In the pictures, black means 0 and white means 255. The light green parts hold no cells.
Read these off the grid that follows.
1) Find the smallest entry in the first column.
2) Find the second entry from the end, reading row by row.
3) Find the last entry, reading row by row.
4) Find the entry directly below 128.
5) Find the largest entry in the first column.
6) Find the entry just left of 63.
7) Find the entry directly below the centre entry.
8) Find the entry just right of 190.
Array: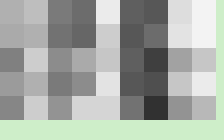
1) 128
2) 147
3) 184
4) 155
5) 176
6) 95
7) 227
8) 122

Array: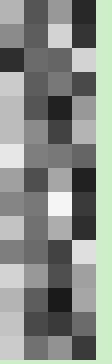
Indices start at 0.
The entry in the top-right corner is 40
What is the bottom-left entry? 203
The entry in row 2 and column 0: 46
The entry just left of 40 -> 152
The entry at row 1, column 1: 93
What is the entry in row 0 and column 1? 85
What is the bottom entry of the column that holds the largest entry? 146
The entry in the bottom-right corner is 58
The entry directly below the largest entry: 173
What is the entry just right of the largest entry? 58
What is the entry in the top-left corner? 180
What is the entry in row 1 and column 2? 211
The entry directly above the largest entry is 166
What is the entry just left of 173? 113
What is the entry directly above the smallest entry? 79

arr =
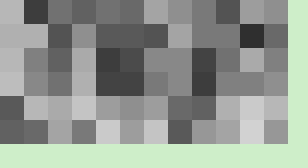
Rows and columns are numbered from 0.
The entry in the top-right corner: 143
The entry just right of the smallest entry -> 105
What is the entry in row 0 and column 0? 183
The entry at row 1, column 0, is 176
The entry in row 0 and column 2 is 113
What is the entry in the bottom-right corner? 151
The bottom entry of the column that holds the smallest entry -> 210
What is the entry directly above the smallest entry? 157
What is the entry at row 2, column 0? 183
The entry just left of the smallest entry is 121
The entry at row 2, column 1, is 128
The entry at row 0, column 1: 61
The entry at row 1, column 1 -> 176
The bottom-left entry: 97
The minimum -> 47

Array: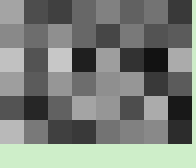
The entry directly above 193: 137
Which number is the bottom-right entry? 44
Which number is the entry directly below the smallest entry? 57
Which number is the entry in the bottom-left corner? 185
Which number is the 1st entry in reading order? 164
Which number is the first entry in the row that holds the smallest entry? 193
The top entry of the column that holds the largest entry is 64
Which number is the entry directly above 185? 83
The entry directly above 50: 121
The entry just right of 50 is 18
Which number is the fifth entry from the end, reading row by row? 57
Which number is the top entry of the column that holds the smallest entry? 115
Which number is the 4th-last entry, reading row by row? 115
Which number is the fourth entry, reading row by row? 103

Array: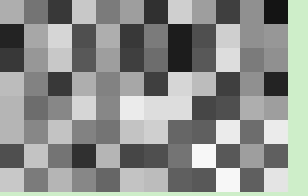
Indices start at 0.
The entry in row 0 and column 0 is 173
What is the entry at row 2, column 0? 56
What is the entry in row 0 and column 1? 115
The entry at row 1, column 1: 166
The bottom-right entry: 228
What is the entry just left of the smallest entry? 143
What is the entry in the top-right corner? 20
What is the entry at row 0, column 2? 56
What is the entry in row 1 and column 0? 35
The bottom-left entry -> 200
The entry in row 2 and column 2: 200
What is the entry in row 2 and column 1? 151
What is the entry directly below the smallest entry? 151

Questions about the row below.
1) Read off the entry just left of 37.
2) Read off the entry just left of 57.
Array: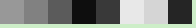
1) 213
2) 14

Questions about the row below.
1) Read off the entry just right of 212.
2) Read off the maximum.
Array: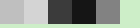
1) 59
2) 212
